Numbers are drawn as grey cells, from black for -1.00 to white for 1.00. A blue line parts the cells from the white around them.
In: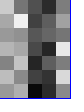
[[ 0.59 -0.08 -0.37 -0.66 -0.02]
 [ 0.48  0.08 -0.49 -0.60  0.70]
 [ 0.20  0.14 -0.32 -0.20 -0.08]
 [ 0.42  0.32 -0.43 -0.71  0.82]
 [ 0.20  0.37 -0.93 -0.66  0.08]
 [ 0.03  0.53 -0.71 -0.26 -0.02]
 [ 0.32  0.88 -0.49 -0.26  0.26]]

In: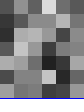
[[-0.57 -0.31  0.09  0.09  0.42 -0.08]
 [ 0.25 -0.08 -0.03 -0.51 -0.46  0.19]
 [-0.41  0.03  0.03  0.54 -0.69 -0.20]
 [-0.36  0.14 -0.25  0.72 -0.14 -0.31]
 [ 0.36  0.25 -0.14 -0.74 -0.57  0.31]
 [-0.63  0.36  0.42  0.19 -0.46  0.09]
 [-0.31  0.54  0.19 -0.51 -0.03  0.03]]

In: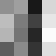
[[ 0.42 -0.09 -0.70  0.97]
 [ 0.48 -0.03 -0.49  0.80]
 [-0.27  0.08 -0.59  0.75]
 [ 0.13  0.25 -0.81  0.69]]

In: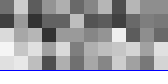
[[-0.50  0.21 -0.61 -0.23 -0.23  0.49 -0.34 -0.28 -0.50 -0.18 -0.01 -0.06]
 [ 0.71  0.31  0.43 -0.61  0.21  0.21  0.05  0.16  0.87 -0.28  0.11 -0.18]
 [ 0.92  0.55  0.76  0.26  0.71 -0.01  0.37  0.49  0.55  0.66  0.26  0.76]
 [-0.12  0.61 -0.28  0.16  0.37 -0.18  0.05  0.43 -0.39  0.43  0.11  0.11]
 [ 0.76  0.82  0.49 -0.39  0.37 -0.12  0.31  0.05  0.61  0.26 -0.06  0.66]]

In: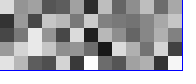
[[-0.44 -0.05  0.83  0.16 -0.44  0.72 -0.75  0.44  0.11 -0.21  0.06  0.38
   0.01]
 [ 0.72  0.16  0.26 -0.33 -0.27  0.26 -0.65  0.49 -0.21  0.11  0.49 -0.15
   0.32]
 [-0.60  0.21 -0.44  0.55  0.44 -0.05  0.60  0.01 -0.05 -0.10  0.06  0.32
   0.55]
 [ 0.78  0.44 -0.27 -0.38  0.66 -0.55  0.99 -0.15 -0.33  0.26  0.38 -0.60
   0.93]
 [ 0.21  0.66  0.83  0.55  0.11  0.16 -0.15 -0.81  0.72  0.38 -0.10  0.66
  -0.49]]

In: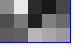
[[-0.28 -0.23  0.43  0.32  0.21]
 [-0.39 -0.05 -0.76  0.00 -0.17]
 [ 0.10  0.81 -0.66 -0.81 -0.45]]

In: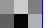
[[-0.24 -0.96  0.40]
 [ 0.19  0.60 -0.01]]

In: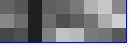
[[-0.44 -0.38 -0.76  0.02  0.51  0.46 -0.04 -0.09 -0.32]
 [-0.21 -0.32 -0.76 -0.26 -0.21 -0.04  0.40  0.57  0.07]
 [ 0.07 -0.15 -0.76 -0.15 -0.38 -0.26 -0.09  0.35  0.62]]

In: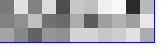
[[ 0.29  0.07 -0.22  0.18  0.12  0.66  0.66  0.56  0.61  0.77  0.34]
 [ 0.01  0.12  0.50 -0.11 -0.16  0.34 -0.28  0.24  0.39  0.24  0.82]
 [-0.05  0.77  0.01  0.72 -0.39  0.56  0.50  0.88  0.94 -0.66  0.45]]
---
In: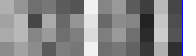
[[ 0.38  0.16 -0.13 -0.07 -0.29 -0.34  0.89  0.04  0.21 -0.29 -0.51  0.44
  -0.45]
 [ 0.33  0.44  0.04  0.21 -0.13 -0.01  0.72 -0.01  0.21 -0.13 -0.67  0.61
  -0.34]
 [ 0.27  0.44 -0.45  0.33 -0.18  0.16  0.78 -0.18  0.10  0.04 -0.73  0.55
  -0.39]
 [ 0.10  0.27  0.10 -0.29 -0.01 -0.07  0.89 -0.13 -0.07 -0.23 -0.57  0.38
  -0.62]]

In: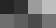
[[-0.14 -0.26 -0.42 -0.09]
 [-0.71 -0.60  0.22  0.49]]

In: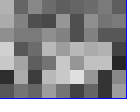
[[ 0.63 -0.32 -0.15  0.45  0.23  0.45  0.34  0.40 -0.48]
 [ 0.57  0.29 -0.26 -0.09  0.57  0.18  0.51  0.51 -0.71]
 [ 0.40 -0.21  0.07 -0.15 -0.26 -0.21 -0.15 -0.04 -0.26]
 [ 0.34  0.02 -0.38 -0.43  0.18 -0.38  0.12 -0.09 -0.04]
 [ 0.12 -0.04 -0.04  0.12  0.02 -0.38  0.02 -0.32 -0.32]
 [-0.32 -0.09 -0.21  0.23 -0.09 -0.48 -0.21 -0.59  0.23]
 [-0.65  0.34 -0.53  0.45  0.57  0.75  0.18 -0.59  0.07]]

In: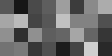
[[ 0.30  0.46 -0.47 -0.32  0.51  0.02  0.02 -0.37]
 [ 0.13 -0.63  0.13 -0.26 -0.21  0.30 -0.21 -0.58]
 [-0.10 -0.04 -0.58 -0.37 -0.78 -0.47  0.62 -0.68]
 [-0.32 -0.83 -0.42 -0.26  0.24 -0.53  0.08  0.35]]

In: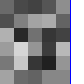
[[ 0.39 -0.69 -0.11 -0.58 -0.48]
 [ 0.28 -0.17 -0.22  0.06  0.06]
 [ 0.22  0.67  0.17 -0.53  0.44]
 [-0.06  0.56 -0.58 -0.75  0.17]
 [-0.17 -0.43 -0.48 -0.33  0.11]
 [-0.38  0.00  0.28  0.34 -0.22]]

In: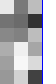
[[ 0.82 -0.05  0.48]
 [ 0.36  0.88  0.30]
 [ 0.25  0.94  0.71]
 [ 0.19  0.65 -0.49]
 [ 0.07  0.01  0.48]
 [-0.10 -0.16 -0.61]]
